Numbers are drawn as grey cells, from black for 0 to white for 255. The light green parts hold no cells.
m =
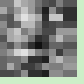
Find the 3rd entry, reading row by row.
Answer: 198
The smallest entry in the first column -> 73
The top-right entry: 85
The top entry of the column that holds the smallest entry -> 114
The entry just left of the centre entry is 114
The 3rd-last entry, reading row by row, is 141
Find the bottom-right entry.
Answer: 114
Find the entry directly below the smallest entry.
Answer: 126
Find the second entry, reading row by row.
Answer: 126
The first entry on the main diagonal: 126
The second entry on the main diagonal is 114
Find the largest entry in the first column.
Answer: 168
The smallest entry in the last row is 31
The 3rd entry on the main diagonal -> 184
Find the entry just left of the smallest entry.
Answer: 47
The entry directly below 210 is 114
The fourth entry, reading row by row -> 168
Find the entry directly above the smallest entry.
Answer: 47
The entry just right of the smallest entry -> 47
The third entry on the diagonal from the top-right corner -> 198
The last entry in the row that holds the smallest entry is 85
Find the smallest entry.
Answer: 16

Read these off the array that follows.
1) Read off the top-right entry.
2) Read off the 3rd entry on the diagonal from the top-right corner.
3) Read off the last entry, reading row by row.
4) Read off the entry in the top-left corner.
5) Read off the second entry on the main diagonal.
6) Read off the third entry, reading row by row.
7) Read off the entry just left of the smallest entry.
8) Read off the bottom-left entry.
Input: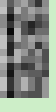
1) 138
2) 138
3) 150
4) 177
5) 67
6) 138
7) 163
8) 138

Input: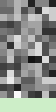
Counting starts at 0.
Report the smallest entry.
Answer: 20
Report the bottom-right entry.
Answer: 63
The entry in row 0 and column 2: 179
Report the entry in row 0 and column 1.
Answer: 133
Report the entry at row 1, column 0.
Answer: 106
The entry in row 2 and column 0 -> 179
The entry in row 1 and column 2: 179
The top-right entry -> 34
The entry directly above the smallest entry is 193
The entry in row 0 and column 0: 118
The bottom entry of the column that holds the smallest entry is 63
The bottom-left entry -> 148
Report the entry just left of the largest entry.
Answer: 92
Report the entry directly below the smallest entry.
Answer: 163
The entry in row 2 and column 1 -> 148
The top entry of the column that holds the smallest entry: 34
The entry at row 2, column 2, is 193

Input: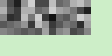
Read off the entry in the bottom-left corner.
133
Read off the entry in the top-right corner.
149
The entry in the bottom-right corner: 133
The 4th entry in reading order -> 149
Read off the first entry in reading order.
149
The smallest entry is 18
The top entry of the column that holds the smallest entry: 190
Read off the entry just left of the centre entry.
206
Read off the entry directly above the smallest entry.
206
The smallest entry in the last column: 31
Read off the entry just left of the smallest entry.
58
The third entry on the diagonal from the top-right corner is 133
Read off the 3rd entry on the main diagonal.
58
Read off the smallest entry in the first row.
31
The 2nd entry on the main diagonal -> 88

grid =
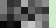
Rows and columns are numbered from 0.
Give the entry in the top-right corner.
141
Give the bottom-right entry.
100
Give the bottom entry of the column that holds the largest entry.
198
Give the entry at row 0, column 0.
125
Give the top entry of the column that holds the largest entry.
85
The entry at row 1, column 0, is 125
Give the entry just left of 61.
49

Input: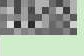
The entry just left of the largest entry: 130
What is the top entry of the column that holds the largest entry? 144
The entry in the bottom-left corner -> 116
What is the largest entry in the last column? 207
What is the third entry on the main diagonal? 130
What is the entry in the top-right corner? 176
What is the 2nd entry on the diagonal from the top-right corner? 59
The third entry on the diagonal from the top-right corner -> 104
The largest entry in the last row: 160
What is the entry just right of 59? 176
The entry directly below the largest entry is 116
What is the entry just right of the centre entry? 160
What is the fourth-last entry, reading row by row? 104
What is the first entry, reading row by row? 90
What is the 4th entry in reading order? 144
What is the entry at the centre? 90

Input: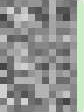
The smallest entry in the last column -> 109
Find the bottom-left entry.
179
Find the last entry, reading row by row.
135
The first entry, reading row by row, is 123
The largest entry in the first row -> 179
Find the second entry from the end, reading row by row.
164
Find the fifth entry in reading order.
148
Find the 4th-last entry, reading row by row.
195
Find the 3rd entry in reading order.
148
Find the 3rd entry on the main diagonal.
195

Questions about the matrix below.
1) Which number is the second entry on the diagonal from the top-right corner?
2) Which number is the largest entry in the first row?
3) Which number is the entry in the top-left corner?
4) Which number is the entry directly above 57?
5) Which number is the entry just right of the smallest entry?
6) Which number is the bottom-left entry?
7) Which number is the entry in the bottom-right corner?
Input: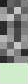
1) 196
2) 127
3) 31
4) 100
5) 100
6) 44
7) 141

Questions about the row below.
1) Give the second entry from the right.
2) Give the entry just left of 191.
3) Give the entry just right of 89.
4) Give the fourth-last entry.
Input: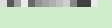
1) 64
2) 176
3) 163
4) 134

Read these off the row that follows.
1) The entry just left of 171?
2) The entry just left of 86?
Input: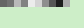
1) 29
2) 142

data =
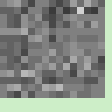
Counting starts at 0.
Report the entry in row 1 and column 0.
98
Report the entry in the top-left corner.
128
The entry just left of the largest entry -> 86
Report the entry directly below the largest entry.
128
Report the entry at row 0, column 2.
157
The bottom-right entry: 128
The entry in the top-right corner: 98
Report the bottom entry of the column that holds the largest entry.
112
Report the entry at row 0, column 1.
144
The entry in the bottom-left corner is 128
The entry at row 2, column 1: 98
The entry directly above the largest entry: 112
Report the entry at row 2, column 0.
128
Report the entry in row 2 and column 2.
86

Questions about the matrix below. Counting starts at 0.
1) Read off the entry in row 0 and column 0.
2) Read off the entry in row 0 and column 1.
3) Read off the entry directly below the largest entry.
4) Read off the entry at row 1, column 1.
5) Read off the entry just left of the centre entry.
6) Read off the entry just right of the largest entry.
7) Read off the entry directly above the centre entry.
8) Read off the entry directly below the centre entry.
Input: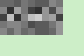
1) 105
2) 105
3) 91
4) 49
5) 134
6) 149
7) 65
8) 77
